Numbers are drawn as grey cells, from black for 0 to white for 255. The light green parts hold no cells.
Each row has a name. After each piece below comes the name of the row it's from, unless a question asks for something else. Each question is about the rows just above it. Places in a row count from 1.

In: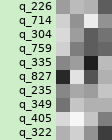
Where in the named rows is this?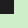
q_335, 3
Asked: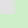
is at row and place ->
q_827, 2
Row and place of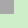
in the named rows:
q_235, 2
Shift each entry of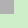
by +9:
[186]

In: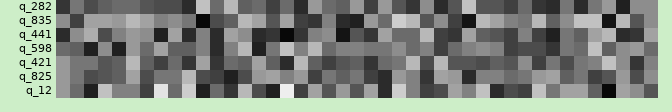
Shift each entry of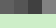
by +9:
[105  94  73 138]
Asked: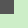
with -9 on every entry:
[76]
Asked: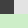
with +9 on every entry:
[ 73 236]
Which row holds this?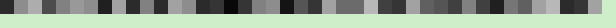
q_441
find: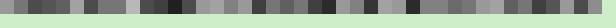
q_825
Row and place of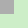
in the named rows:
q_441, 3

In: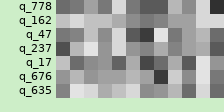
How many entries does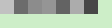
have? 7
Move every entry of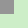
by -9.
[140]
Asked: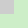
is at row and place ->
q_676, 9
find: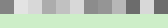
q_635
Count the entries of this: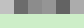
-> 6
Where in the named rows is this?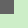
q_17, 5
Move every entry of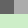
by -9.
[ 90 163]

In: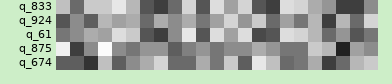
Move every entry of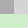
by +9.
[181 221]
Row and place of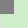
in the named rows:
q_875, 10
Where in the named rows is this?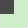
q_61, 15
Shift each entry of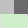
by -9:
[183  97]

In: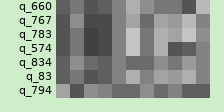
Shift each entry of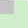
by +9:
[205]
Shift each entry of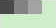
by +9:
[ 83 139 172]

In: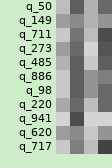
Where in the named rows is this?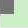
q_711, 2
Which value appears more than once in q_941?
[212]
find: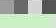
q_273

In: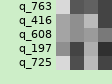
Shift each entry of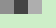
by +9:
[152  77 183]
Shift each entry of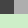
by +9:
[ 77 183]

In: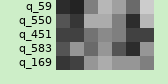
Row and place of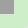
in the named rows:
q_59, 5
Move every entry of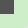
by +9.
[93]
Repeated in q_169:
[150]
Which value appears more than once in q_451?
[65]
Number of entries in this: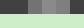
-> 6
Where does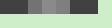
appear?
q_451
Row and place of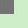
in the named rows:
q_451, 3

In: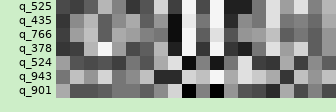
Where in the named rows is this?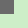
q_435, 19
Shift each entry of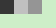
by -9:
[ 45 183 140]
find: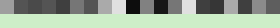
q_524
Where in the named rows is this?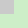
q_943, 15
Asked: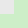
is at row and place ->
q_435, 10
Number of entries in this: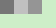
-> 3

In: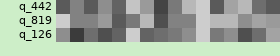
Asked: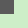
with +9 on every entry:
[99]
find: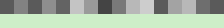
q_442
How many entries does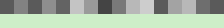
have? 16
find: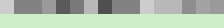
q_819
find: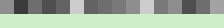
q_126
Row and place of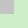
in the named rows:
q_442, 6

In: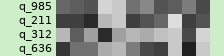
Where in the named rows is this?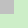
q_312, 8
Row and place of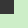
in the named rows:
q_636, 1

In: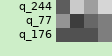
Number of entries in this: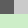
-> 2
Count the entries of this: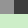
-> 2
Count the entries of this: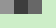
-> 3
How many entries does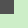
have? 1
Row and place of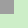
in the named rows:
q_244, 3
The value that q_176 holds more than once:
[81]
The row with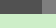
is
q_176

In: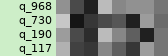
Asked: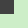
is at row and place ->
q_117, 2
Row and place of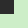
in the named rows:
q_190, 3
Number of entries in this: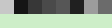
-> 8
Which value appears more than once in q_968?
[145]

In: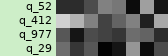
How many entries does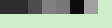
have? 7
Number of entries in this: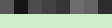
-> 8
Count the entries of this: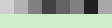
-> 8
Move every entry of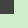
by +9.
[75]
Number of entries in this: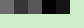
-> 5

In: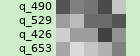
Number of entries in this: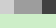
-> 4
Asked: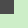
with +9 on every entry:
[84]
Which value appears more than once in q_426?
[157]
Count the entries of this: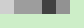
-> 5

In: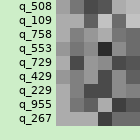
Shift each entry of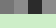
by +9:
[127 148  52 148]
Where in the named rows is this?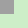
q_508, 1
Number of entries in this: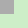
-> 1
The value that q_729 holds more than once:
[74]
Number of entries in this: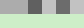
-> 6

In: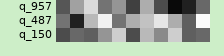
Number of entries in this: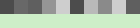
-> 10
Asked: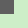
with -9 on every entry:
[86]
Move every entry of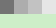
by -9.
[106 164 185 221]
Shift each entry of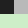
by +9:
[ 41 194]
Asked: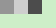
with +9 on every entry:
[158 215  85]
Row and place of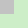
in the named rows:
q_487, 7

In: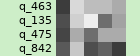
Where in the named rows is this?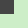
q_475, 1
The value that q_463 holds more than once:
[189]
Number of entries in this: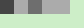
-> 5

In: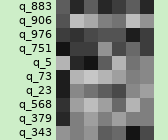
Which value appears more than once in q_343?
[147]
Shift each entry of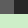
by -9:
[84 30]
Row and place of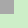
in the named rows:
q_906, 3

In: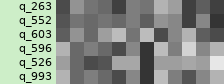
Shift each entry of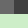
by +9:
[114  73]
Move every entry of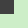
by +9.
[73]
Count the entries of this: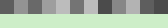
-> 12

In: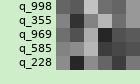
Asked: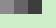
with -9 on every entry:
[131  92  52]
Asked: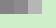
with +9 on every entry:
[140 149 191]
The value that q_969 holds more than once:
[81]

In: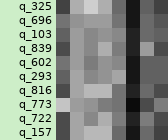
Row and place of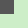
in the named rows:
q_696, 8
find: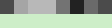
q_816

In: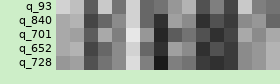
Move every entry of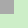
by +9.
[178]
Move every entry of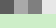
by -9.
[ 83 160 118 222]
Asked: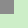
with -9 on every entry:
[130]

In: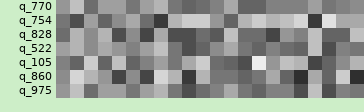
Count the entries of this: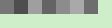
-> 7
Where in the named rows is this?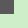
q_828, 12

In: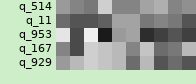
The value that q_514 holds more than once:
[132]
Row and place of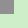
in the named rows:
q_514, 10
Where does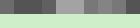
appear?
q_11
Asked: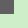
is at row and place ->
q_11, 4
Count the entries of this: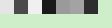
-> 7
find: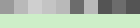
q_929
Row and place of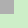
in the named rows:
q_514, 8

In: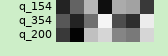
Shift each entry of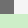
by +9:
[120 254]
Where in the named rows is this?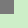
q_200, 6

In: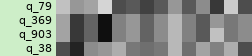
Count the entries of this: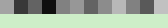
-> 12
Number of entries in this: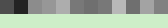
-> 12

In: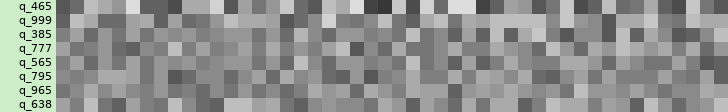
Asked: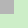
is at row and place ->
q_385, 18
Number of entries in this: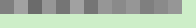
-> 13

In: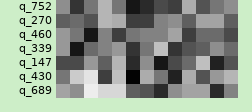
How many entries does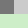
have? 2
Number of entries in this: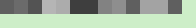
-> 13

